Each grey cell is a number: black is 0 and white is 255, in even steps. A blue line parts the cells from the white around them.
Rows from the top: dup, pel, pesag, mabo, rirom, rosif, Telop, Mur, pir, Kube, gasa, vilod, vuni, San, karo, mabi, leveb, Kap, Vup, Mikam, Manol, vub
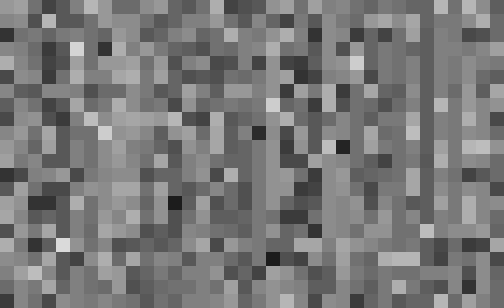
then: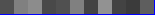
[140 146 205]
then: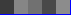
[128 121 134]
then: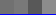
[ 80 152 101]
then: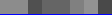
[174 101 121]
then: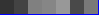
[113 128  94]

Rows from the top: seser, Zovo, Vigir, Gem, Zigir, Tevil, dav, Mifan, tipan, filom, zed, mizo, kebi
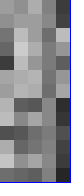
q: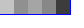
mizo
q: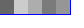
Gem
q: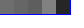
kebi

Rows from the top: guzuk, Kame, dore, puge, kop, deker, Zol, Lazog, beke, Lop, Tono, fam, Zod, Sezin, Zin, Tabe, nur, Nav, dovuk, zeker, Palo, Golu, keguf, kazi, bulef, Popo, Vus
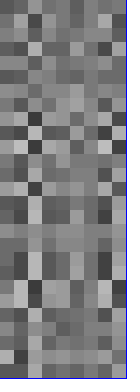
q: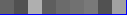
keguf
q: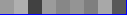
Sezin

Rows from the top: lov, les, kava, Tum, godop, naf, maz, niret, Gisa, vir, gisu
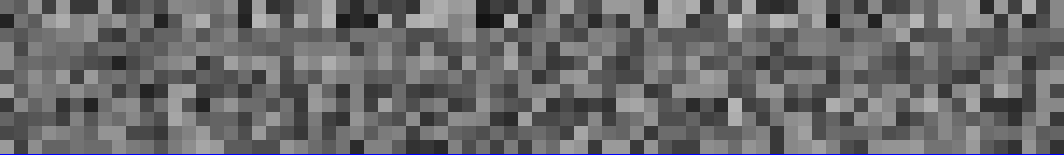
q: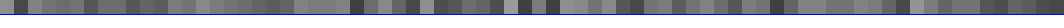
Tum
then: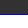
[ 43  64 136]
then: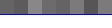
[115  92 123]
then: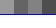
[100 115 123]
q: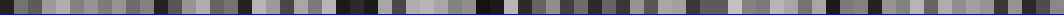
les
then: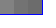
[115  86 108]
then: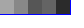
[ 86  43 181]

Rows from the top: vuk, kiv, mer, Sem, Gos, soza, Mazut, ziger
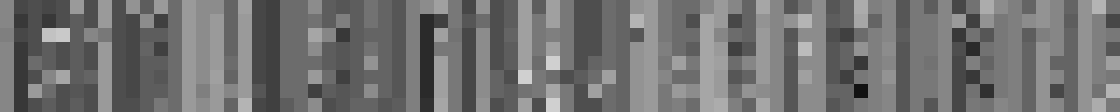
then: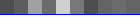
[147 154 120]
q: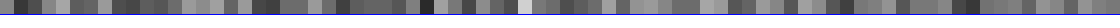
soza

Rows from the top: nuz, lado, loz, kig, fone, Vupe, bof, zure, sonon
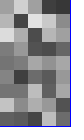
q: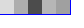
loz
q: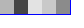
lado

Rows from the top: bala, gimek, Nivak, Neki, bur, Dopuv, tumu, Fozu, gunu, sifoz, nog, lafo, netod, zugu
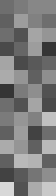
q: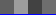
sifoz
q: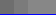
bala
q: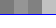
gunu
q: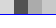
zugu
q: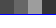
Neki

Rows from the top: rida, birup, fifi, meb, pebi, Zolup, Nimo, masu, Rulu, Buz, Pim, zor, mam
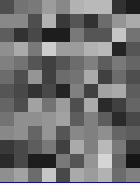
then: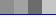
[ 72 170 156]
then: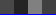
[162 170  93]
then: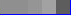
[128  93  42]
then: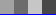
[170 156 178]
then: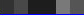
[ 85 198 115]

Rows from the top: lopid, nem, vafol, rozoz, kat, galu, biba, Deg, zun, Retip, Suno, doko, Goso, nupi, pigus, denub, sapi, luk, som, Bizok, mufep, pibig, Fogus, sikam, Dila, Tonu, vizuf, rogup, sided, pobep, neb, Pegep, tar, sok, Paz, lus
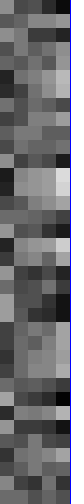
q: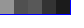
sapi
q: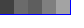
Dila
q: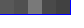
Pegep

